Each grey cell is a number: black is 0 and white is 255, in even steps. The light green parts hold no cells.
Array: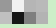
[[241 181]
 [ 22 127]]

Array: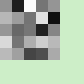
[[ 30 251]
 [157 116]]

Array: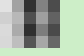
[[162  49]
 [184  79]]

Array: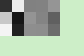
[[237 129]
 [ 22 148]]

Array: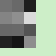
[[105  30]
 [143 218]]

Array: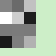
[[106 193]
 [205  29]]
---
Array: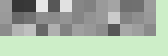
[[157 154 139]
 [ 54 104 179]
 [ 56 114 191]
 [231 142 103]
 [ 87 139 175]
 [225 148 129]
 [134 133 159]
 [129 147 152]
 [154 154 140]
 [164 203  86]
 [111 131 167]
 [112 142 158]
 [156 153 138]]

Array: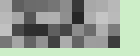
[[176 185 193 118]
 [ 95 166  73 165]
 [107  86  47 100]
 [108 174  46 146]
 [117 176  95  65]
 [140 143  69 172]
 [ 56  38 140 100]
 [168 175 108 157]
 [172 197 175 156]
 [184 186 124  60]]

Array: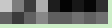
[[200  98]
 [125  58]
 [ 60  97]
 [173 135]
 [ 29  95]
 [  3  95]
 [ 23 112]
 [  6  97]
 [ 47 112]]

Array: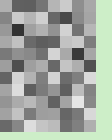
[[176 133 152 168 121 158 100 164 148 162 105]
 [ 96 202  51 193 144  79 211 220 171 194 135]
 [ 95 181 160 106 137 159 178  95 185 123 221]
 [117 207 177  94 113 173 127 123 157 158 196]
 [181 103 146  99 212 104 211 149  98 160 187]
 [203  73 210 194 169 196 108  95 163 102 110]
 [142 138 115 201  57 174 127 188 230 121 128]
 [168 165 182 125 166  81 217 131 136 216 175]]

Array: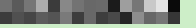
[[113  60]
 [ 90  80]
 [118  70]
 [172  92]
 [ 59  84]
 [136 122]
 [115  61]
 [104 104]
 [106  62]
 [ 27  73]
 [158  37]
 [118 141]
 [201 103]
 [228 118]
 [ 10  54]]

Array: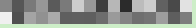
[[135 240]
 [ 86  80]
 [121 164]
 [151 145]
 [ 90 170]
 [122  95]
 [205  96]
 [152  95]
 [ 61 109]
 [183 154]
 [ 43 132]
 [188 111]
 [205 116]
 [ 97 157]
 [ 73  94]
 [226 125]]

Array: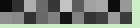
[[ 11 143]
 [ 49 137]
 [173  51]
 [107 105]
 [ 55 128]
 [195  21]
 [ 92 130]
 [161  53]
 [168  65]
 [ 13 156]
 [151  59]]

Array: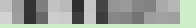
[[194 210]
 [154 157]
 [ 52  51]
 [127 105]
 [194 205]
 [185 203]
 [ 46  60]
 [197 200]
 [ 69  61]
 [149 135]
 [154 132]
 [134 116]
 [130 157]
 [170 161]
 [182 159]]

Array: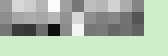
[[153 141 118]
 [215 165  60]
 [205 172  55]
 [181 166 108]
 [252 182  14]
 [160 146 139]
 [119 215 244]
 [190 142 119]
 [182 128 122]
 [210 135 103]
 [172 114 113]
 [132  84  99]]
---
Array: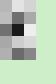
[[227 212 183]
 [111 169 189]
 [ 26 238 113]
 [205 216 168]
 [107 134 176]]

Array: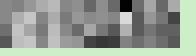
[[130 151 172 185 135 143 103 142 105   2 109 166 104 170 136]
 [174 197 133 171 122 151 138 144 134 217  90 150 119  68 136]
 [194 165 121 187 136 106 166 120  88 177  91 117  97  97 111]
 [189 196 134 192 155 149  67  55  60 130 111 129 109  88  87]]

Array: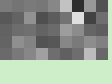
[[116 122 119 135 194  46 152  81 123]
 [ 99 146  79  92 115 223  66 110  88]
 [109 112  99 107 157 140 101  94  98]
 [143 131  83  87 135 122 141 128 100]
 [121 135 160 110  96 110 188 104 106]]

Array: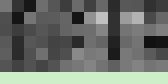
[[ 52  23 110  86  61 107  64 104  43  88  86  49  60 119]
 [ 21 117  91  92 101  20 146 192  49 156 179  74 103  79]
 [ 61  75  86  78 100 108 110 133  49 116 124 114 127  77]
 [ 44  87  81  67  70  42 111 101  34 105 116  17  20  89]
 [ 43  81 112  69  79 137 121 125  27 121 113  91  72  94]
 [ 66  82  69  83 113 120 132 115  96 121 131 116 122  84]]

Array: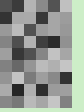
[[ 59 180 138  83 192  81]
 [169 170  56 166 156  51]
 [187  82 155 166 152 153]
 [ 79 178  63  43 145 132]
 [ 55  81 134 194 166 159]
 [104 149 187 176 197 129]
 [195 123 158 137  51 148]
 [ 38 175  46 155 159 171]
 [120 185 166 197 129 135]]

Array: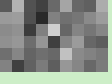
[[179  82  65 105 165 103  96 172  90]
 [157  80  41 129 112 118 138 156 154]
 [145  60 128 207 102 132 118 134 139]
 [151 109 149  63 133 155 103  93 144]
 [134 100 111 104 193 138 130 121 111]
 [ 64  97 123  94 151 134 104 123 130]]

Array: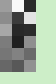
[[248  42 157]
 [ 60 227 140]
 [ 40  43 167]
 [ 32 143 124]
 [130 106 118]
 [ 88 145 103]]
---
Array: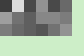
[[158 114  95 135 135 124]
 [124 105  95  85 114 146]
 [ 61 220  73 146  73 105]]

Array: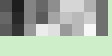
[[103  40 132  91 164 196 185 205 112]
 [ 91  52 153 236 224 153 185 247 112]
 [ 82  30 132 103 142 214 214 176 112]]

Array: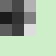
[[105  71 178]
 [ 93  61 221]
 [ 27  50 127]]

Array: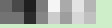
[[115 115  43 134 204 158 215 192]
 [106  73  31 124 245 170 227 181]]

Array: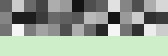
[[133  29  29  59 105  96  87 185 173  20 154 204  48  59]
 [115 245 124 163 143  78 173 105  39 245 115  48 236 204]
 [ 96 204 105  68 173 154  20  78  96 225 133  78 173 215]]

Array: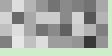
[[212 106 168 203 203 138 212  87 180]
 [192 221 168 115 138  96 203 180 127]
 [168 221 180 148 115 138 127 115 168]
 [127 230 192 221 157 157 148  56 148]]

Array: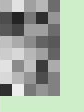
[[226 139 192  59 171]
 [216 183 149  77 129]
 [204 216 183 160  99]
 [192 171 139  99  88]
 [183 226 160 183 108]
 [ 88  68 160 160 108]
 [ 77  36 120  47 149]
 [ 47 237 120 149 129]]

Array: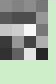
[[197 206 247 119]
 [140 130 140 119]
 [ 88  77  77 151]
 [ 58 151  68 175]
 [ 49  97 228  38]]
